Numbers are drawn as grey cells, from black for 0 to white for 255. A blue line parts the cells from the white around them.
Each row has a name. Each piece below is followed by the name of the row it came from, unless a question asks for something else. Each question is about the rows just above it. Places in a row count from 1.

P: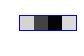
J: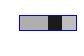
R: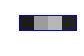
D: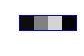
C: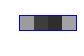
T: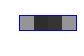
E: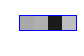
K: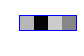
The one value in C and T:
[46]
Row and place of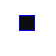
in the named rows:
D, 1

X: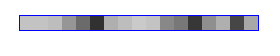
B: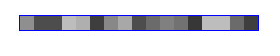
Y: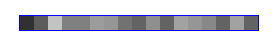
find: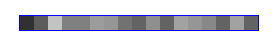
Y
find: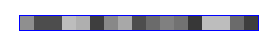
B
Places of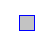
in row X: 1 2 10
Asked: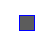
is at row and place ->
Y, 2
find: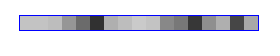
X

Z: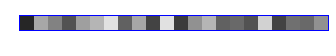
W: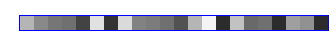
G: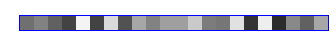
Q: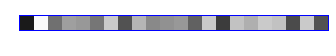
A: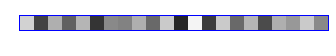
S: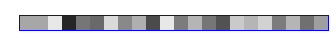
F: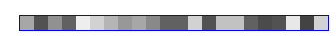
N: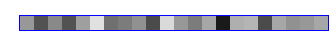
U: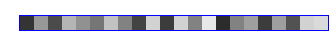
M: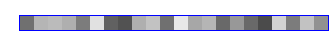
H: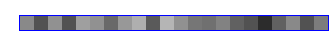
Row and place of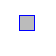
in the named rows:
M, 3
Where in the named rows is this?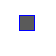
H, 10

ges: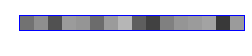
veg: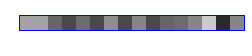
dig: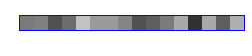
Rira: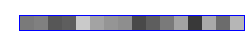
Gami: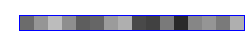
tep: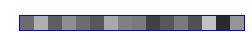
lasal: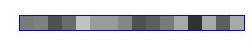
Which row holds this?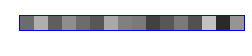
tep
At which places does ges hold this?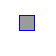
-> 4 7 13 16
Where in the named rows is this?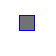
ges, 1
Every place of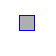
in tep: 2
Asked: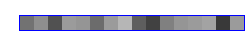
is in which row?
ges

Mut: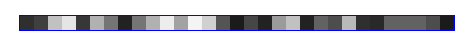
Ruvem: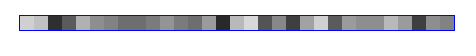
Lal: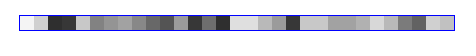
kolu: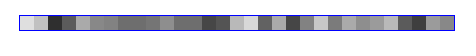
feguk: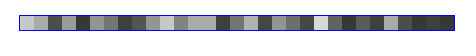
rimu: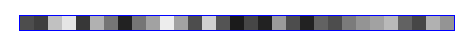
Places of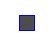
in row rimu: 1 13 20 23
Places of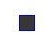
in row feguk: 5 24 29 31
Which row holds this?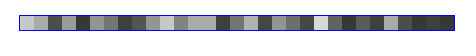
feguk
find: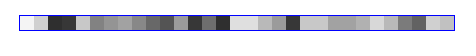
Lal
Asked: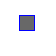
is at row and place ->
Lal, 10
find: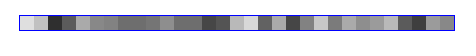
kolu

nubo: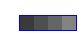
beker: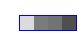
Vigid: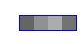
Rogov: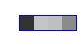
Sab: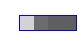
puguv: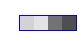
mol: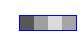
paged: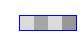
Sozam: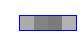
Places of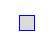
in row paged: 1 3
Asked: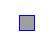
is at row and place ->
mol, 2
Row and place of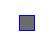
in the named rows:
Sab, 2
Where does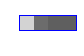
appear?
Sab
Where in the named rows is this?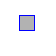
Sozam, 4
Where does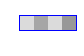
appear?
paged

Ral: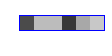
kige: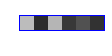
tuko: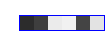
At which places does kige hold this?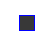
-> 4
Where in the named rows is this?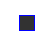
kige, 6
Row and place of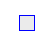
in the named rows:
tuko, 3
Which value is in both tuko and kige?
[44]
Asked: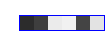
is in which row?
tuko

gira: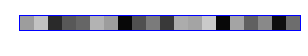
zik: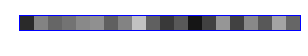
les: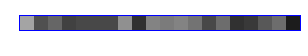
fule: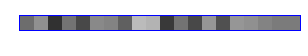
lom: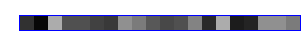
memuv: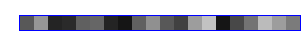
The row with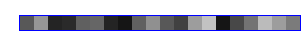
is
memuv
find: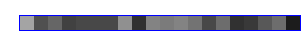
les

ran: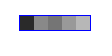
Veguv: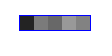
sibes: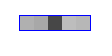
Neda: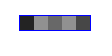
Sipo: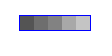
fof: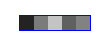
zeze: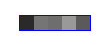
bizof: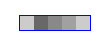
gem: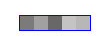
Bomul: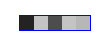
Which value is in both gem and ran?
[183]
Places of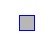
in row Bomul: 5
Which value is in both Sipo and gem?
[196]
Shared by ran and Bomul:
[183]
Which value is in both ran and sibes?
[183]

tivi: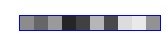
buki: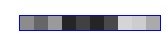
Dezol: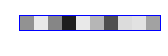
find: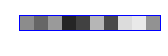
tivi
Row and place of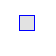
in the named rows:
Dezol, 9
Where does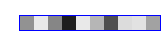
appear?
Dezol

